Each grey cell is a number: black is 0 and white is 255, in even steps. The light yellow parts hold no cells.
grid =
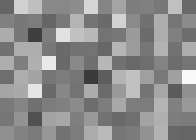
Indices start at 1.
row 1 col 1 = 101
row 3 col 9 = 120
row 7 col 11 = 116
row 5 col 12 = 131
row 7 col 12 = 166
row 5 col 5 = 105
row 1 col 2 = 208
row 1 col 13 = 192
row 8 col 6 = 139
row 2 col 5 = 121
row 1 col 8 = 133
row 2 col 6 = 180
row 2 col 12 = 174
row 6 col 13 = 160
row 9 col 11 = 163
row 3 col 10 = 155
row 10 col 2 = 130
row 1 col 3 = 191
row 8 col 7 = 109
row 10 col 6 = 124
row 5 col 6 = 137
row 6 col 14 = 248
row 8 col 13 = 128
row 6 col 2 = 173
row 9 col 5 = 167
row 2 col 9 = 210
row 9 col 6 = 127
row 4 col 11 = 118
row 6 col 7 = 58
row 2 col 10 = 138
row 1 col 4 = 137
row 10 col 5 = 114
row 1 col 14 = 105
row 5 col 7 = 111
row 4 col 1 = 113
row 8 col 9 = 168

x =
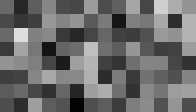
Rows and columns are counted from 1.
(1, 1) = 104
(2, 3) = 63
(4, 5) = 101
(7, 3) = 71
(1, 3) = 93
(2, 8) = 122
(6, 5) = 135
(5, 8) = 64
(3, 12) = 153
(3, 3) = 129
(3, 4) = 136
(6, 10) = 58
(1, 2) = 38
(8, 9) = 61
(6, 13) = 80
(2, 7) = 90
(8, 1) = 78
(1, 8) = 76
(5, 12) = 131
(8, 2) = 45
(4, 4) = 20
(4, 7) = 191
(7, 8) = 172
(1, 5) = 75
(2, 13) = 45
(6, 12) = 96
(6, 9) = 124
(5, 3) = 127
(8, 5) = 83
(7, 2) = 105
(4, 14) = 156

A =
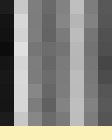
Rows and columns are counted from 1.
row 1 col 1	29
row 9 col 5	122
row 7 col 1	22
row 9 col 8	85
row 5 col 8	70
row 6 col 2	217
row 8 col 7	130
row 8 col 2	214
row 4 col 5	116
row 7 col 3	135
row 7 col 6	187
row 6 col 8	76
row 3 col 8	81
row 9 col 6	189
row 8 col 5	131
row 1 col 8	88
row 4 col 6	183
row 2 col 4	101
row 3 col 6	188
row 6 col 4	108
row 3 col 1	18
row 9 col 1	28
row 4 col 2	224
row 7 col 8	86

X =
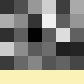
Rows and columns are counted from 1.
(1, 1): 50
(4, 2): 141
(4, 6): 36
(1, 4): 207
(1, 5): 62
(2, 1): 173
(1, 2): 80
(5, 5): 99
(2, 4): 240

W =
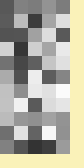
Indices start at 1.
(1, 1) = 88
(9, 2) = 150
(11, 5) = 155
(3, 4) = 221
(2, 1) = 91
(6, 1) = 171
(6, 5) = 133
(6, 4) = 93
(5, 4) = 197
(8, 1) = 194
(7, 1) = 193
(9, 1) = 187
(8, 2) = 241
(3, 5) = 89
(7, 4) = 224
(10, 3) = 99
